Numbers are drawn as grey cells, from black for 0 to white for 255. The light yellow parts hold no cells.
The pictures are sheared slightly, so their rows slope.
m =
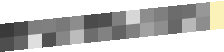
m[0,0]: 58
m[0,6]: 75
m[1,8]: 99
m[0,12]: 108
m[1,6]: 109
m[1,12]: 103
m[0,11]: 127
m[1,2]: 223
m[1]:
[78, 101, 223, 81, 135, 188, 109, 130, 99, 128, 161, 142, 103, 184, 141]

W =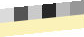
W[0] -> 219
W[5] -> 151
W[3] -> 40

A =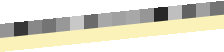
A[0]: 148
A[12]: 191
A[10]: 150
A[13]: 98
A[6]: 107
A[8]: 161

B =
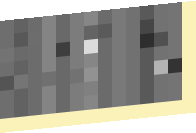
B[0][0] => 110
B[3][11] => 114
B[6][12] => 116
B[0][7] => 107
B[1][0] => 110
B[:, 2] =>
[108, 109, 108, 108, 108, 108, 108]
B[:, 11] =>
[114, 114, 80, 114, 179, 114, 114]
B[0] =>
[110, 98, 108, 132, 105, 124, 134, 107, 121, 113, 89, 114, 116]
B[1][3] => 132
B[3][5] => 124
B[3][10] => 89
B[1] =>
[110, 88, 109, 132, 105, 124, 100, 90, 121, 113, 70, 114, 116]
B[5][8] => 121
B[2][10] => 46
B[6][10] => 89
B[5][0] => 110
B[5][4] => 105
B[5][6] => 128
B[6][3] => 132
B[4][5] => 114
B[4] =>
[84, 117, 108, 112, 105, 114, 146, 107, 121, 113, 89, 179, 51]
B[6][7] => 107
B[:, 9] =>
[113, 113, 113, 113, 113, 113, 113]
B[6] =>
[110, 98, 108, 132, 105, 124, 134, 107, 121, 113, 89, 114, 116]

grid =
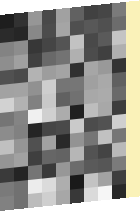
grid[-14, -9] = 30
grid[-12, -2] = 90
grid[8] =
[140, 129, 37, 70, 74, 202, 76, 82, 207]
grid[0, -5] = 161
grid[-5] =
[192, 149, 80, 162, 41, 147, 117, 193, 118]
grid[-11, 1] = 160
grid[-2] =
[122, 113, 236, 219, 174, 26, 195, 162, 62]
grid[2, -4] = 194
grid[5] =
[162, 163, 145, 206, 117, 118, 160, 169, 96]
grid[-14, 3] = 73
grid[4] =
[81, 74, 179, 157, 164, 48, 166, 153, 51]
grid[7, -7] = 240
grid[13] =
[129, 113, 188, 207, 167, 56, 218, 246, 40]
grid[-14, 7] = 70
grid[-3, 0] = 58
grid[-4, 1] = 161
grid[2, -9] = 131
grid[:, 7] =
[70, 80, 90, 64, 153, 169, 171, 168, 82, 193, 68, 86, 162, 246]
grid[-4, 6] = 83
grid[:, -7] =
[150, 136, 55, 64, 179, 145, 129, 240, 37, 80, 63, 117, 236, 188]
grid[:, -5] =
[161, 165, 84, 115, 164, 117, 97, 172, 74, 41, 99, 151, 174, 167]
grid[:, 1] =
[50, 38, 141, 160, 74, 163, 178, 132, 129, 149, 161, 36, 113, 113]
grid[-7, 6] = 189
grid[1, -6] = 76
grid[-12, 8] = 196
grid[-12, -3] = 73
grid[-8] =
[210, 178, 129, 201, 97, 113, 168, 171, 106]
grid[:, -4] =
[97, 79, 194, 176, 48, 118, 113, 32, 202, 147, 182, 108, 26, 56]

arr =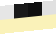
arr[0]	230
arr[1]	26
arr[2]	16

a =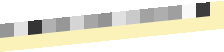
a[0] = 149
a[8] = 224
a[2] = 53
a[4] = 151
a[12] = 159

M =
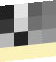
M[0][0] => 33
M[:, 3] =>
[121, 126, 152]

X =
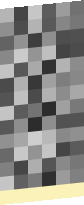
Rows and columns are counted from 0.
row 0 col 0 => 181
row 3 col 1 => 203
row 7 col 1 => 92
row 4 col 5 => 140
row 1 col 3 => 89
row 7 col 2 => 115
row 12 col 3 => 48
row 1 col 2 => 179
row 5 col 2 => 56
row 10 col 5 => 91
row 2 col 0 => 99
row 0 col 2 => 198
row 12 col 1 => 97
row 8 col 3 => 142
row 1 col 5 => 119
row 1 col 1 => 77
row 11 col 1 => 70
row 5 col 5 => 136
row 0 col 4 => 156
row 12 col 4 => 155
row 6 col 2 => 75
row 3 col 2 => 148
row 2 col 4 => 78
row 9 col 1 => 166
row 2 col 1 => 146
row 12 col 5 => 128

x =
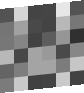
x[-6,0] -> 83
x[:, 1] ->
[214, 161, 133, 71, 126, 201]
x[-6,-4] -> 68
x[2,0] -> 119
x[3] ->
[184, 71, 164, 153, 74, 135]
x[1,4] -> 184
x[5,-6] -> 123
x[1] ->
[117, 161, 73, 68, 184, 119]
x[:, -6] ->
[83, 117, 119, 184, 100, 123]

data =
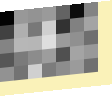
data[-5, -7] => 3
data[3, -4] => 157
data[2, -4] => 222
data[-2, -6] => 123
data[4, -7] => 146
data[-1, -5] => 208
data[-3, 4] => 155
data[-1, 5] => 155
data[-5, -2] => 13
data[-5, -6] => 152
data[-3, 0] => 132
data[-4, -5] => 120
